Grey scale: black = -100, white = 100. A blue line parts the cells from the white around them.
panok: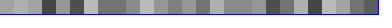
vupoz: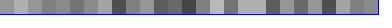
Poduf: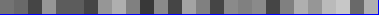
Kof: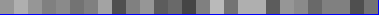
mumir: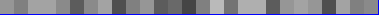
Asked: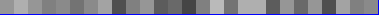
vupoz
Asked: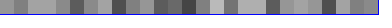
mumir
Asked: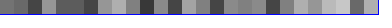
Poduf

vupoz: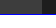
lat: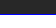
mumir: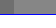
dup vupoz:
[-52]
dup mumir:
[5]
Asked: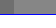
mumir
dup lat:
[-69]
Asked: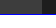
vupoz

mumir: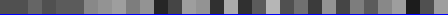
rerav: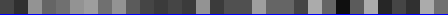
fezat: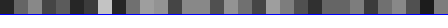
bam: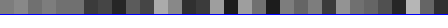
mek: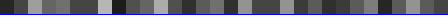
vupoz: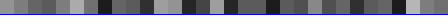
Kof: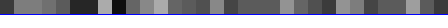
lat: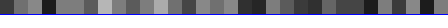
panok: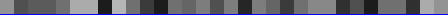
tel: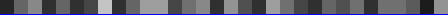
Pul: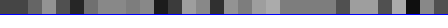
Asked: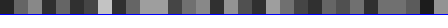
tel
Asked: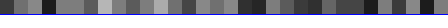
lat
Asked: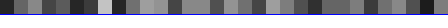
fezat
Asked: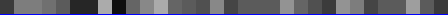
Kof

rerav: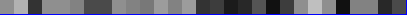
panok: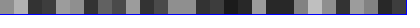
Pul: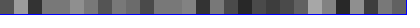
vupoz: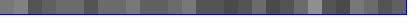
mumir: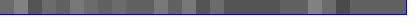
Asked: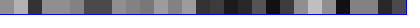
rerav

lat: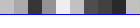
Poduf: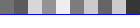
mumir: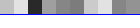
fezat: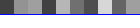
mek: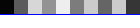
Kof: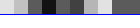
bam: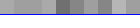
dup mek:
[59]
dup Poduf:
[59]
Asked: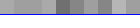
bam
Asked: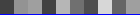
fezat

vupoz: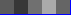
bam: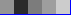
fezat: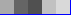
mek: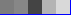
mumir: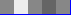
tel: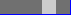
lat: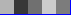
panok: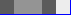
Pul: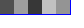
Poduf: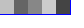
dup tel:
[-12]
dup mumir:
[6]
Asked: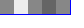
mumir

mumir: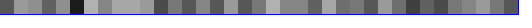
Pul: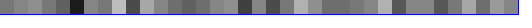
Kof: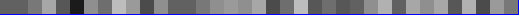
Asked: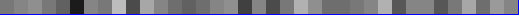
Pul
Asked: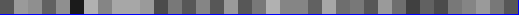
mumir

